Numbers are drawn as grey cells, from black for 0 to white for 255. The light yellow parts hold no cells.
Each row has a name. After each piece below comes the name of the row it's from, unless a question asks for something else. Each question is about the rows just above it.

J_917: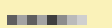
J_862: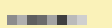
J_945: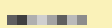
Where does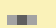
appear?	J_917
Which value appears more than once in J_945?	| 95 |
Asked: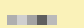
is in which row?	J_945
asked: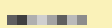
J_945
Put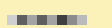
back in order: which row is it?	J_917
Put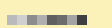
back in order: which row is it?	J_862
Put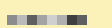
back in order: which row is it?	J_945

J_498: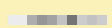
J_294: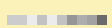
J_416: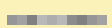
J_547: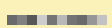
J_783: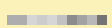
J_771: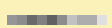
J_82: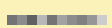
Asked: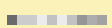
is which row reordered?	J_294
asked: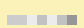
J_294
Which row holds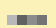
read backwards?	J_82

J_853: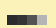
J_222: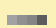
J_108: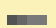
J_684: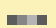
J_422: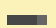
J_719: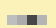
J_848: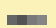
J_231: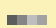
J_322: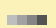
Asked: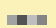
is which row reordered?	J_322
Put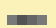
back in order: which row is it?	J_108
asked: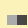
J_719
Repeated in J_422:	| 71 |

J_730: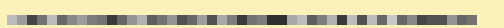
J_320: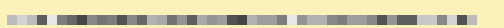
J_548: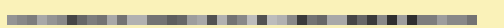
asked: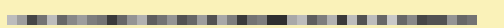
J_730
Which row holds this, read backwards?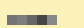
J_548

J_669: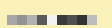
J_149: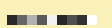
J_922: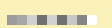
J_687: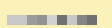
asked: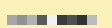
J_669
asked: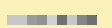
J_687
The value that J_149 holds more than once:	| 40 |
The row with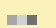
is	J_922
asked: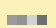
J_687
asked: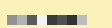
J_669
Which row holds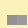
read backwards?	J_687

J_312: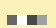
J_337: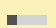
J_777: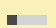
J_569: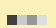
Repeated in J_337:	| 212 |
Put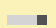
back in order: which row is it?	J_337

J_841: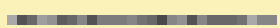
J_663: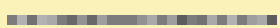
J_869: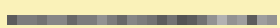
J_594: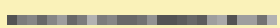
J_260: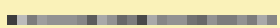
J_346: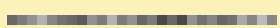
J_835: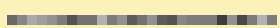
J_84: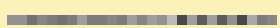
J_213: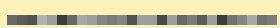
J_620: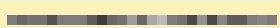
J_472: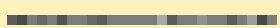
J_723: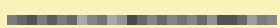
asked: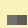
J_869
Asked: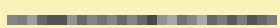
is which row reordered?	J_723
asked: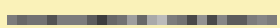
J_620

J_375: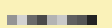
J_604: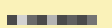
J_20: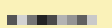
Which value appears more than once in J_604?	| 74 |
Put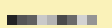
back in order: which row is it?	J_375
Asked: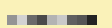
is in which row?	J_375
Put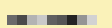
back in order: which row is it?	J_375
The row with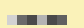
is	J_604

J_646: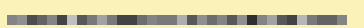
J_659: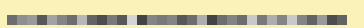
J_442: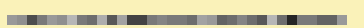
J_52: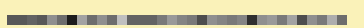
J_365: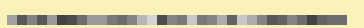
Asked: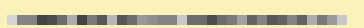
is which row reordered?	J_659
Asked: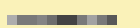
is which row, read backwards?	J_646

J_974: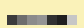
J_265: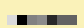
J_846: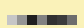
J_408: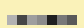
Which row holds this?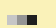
J_846
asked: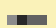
J_265
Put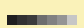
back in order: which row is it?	J_846
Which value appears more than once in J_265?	| 98 |
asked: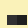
J_974
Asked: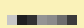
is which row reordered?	J_974

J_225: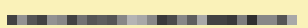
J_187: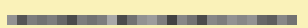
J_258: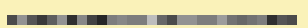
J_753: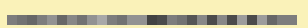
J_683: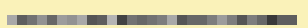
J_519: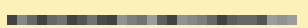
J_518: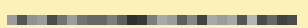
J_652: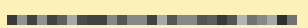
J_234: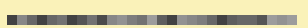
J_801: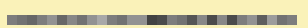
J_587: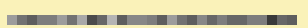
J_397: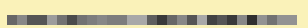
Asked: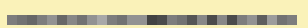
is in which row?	J_801
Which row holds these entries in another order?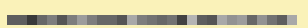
J_683
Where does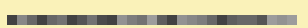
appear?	J_519
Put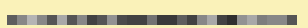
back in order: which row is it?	J_225
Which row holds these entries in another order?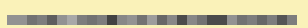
J_801

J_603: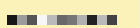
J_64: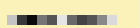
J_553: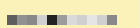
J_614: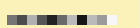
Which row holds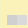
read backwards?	J_553
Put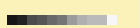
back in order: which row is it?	J_614
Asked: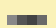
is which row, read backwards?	J_64
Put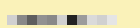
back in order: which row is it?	J_553

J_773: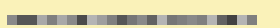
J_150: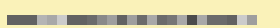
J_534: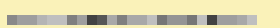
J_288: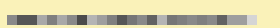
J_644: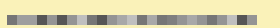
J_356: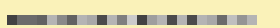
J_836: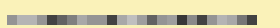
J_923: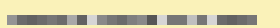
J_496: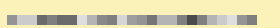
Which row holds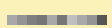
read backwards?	J_644
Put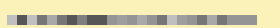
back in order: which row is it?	J_644
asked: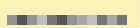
J_644

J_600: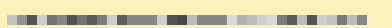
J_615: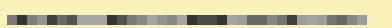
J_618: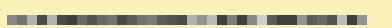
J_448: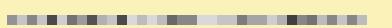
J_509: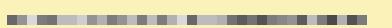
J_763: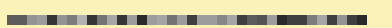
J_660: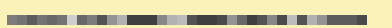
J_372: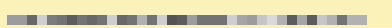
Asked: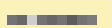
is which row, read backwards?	J_372
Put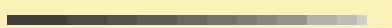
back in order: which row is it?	J_618
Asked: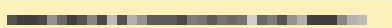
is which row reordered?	J_660

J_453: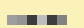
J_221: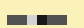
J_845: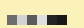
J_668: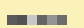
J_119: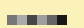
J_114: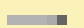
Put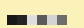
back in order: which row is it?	J_845
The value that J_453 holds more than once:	| 60 |
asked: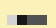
J_221
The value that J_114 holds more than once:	| 179 |
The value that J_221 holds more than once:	| 82 |

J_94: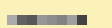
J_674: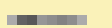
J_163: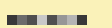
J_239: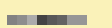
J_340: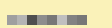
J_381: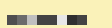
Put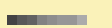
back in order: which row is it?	J_239
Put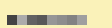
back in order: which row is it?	J_94

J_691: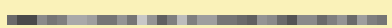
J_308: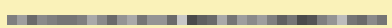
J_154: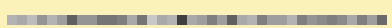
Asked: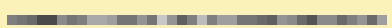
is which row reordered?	J_691
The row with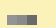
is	J_691
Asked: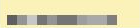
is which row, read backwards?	J_691
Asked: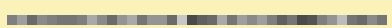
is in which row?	J_308
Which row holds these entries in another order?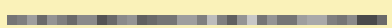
J_691
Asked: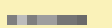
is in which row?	J_691
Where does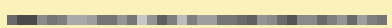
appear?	J_691

